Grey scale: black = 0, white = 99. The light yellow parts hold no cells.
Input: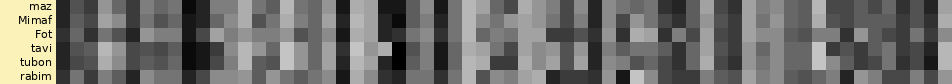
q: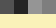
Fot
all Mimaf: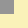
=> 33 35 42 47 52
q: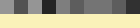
tavi
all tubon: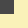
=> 2 6 12 44 48 59 62
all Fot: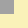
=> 12 23 34 35 43 47 50
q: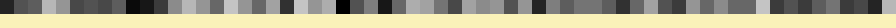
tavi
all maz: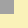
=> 23 31 47 50 64

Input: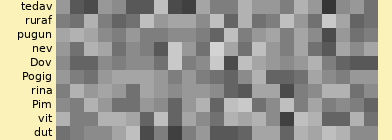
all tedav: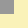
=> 1 4 15 16 19 22
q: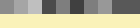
dut

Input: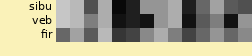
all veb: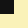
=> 5 7 10 13
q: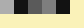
veb

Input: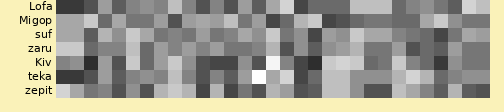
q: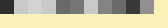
Kiv
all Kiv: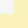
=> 16
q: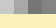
suf
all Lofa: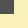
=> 3 11 13

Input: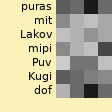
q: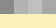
mit
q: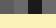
puras

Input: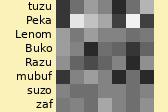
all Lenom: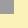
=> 1 3
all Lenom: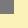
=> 2 7
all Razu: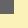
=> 2 4
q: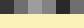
tuzu
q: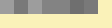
Lenom
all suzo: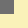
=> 2 3 6
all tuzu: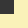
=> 1

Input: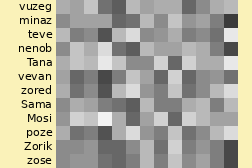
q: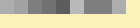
Sama
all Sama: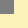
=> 4 8 9 12

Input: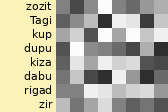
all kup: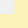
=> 8
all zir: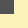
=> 8
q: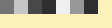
dabu
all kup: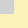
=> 2
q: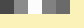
zozit

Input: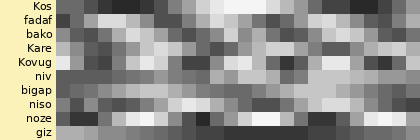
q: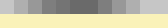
bigap
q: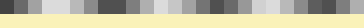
fadaf
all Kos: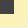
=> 20 21 24
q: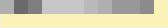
niv
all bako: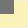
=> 4 16 26
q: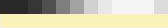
Kos

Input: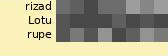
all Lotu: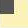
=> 1 7
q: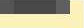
Lotu
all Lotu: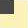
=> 2 3 4 6 8

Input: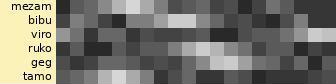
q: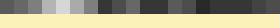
tamo
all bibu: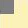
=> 2 6 7 18

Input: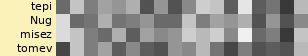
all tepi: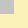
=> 2 12
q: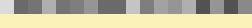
Nug
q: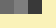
misez

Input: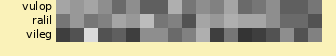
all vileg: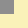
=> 7 8 17
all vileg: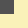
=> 2 4 16 18

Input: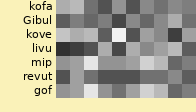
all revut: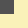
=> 1 4 5 6
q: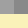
kove

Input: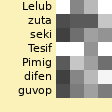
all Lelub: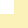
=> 1 4
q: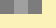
guvop
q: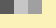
Pimig
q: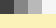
difen
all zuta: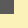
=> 2 3
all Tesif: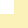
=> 1 2 4

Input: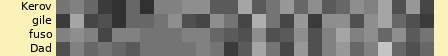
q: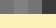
Dad
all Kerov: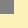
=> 2 8 9 23
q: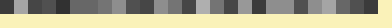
gile
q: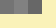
Kerov

